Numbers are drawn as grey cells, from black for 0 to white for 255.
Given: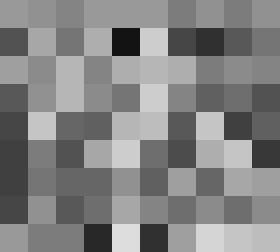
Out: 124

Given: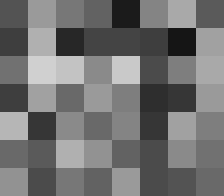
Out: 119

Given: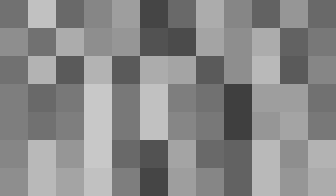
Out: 164

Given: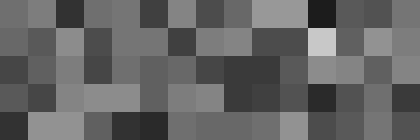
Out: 146

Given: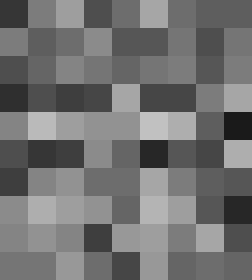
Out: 152

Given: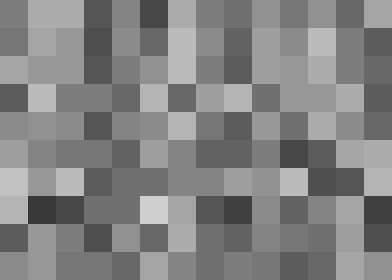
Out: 118

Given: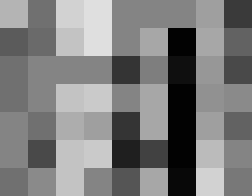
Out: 195

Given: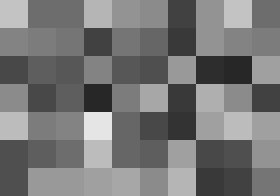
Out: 153
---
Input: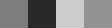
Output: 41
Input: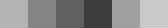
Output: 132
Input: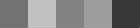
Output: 193
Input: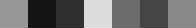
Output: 20
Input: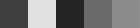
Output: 225
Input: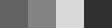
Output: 132
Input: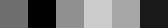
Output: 2
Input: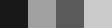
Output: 160
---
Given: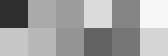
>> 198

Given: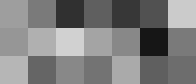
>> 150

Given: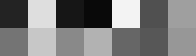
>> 116

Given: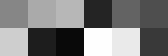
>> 206

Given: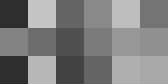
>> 131

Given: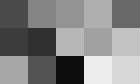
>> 60
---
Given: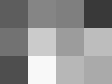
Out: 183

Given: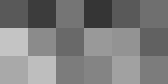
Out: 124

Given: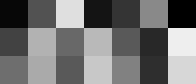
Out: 89

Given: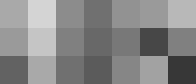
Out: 112

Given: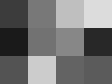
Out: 99

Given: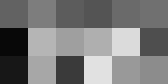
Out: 58

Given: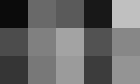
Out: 155

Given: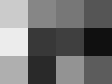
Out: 147

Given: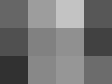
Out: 150

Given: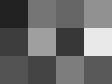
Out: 125
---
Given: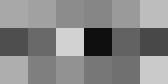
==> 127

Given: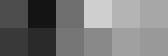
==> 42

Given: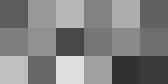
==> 104

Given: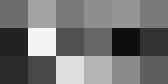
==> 73

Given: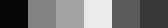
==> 130

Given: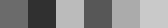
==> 48

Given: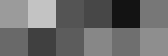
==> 64
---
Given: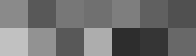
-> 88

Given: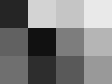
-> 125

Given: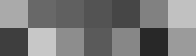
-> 141

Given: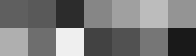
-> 239

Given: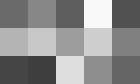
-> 157

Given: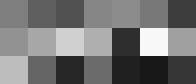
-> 208

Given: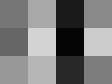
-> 5
